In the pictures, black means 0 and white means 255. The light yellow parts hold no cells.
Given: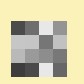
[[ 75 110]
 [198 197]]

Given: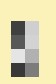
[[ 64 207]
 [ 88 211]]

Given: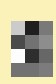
[[203  31]
 [ 75 114]]

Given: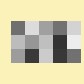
[[111 220]
 [188 150]]

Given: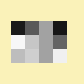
[[ 26  89]
 [247 198]]

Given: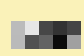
[[187 230]
 [186  81]]

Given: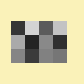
[[ 53 211]
 [170  36]]

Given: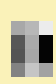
[[168 183]
 [ 87 170]]

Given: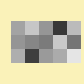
[[163 198]
 [149 134]]
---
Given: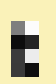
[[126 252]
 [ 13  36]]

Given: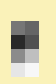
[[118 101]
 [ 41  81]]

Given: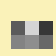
[[ 91 213]
 [131 142]]

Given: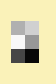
[[176 208]
 [248 151]]

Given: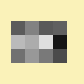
[[ 91 130]
 [186 172]]

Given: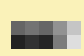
[[101 115]
 [ 34  50]]
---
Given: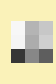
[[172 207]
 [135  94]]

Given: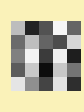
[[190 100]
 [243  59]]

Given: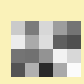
[[170 221]
 [113 147]]

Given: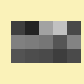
[[124 118]
 [ 77  74]]

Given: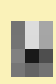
[[219 165]
 [ 25  78]]

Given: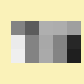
[[131 168]
 [131 170]]

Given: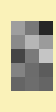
[[182 155]
 [122 197]]

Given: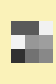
[[151 158]
 [114 136]]
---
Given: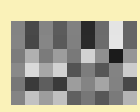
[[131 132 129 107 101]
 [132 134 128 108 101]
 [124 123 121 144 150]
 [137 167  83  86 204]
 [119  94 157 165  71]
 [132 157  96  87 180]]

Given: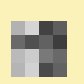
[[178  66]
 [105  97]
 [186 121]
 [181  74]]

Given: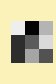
[[238 180]
 [ 45 218]
 [ 45  82]]

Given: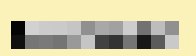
[[  5 203 197 168 205 189]
 [ 16 122 153  66 117  91]]

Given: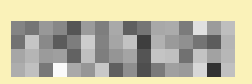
[[132 152  85 126  95 168 123 155]
 [114 137 125 130 194 177 144  92]
 [166 155  98 126 164 196 113 162]
 [173 120 169 200 142 122 154  50]]

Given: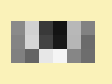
[[138  57 184]
 [132  67 182]
 [128 231 134]]
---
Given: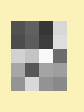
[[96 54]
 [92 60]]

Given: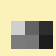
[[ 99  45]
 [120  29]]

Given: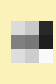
[[200  40]
 [120  30]]

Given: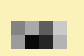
[[169  93]
 [ 10  37]]

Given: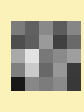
[[ 97 137]
 [ 94 154]]

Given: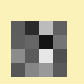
[[ 43 188]
 [102  20]]

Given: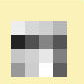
[[215 207]
 [ 80 132]]
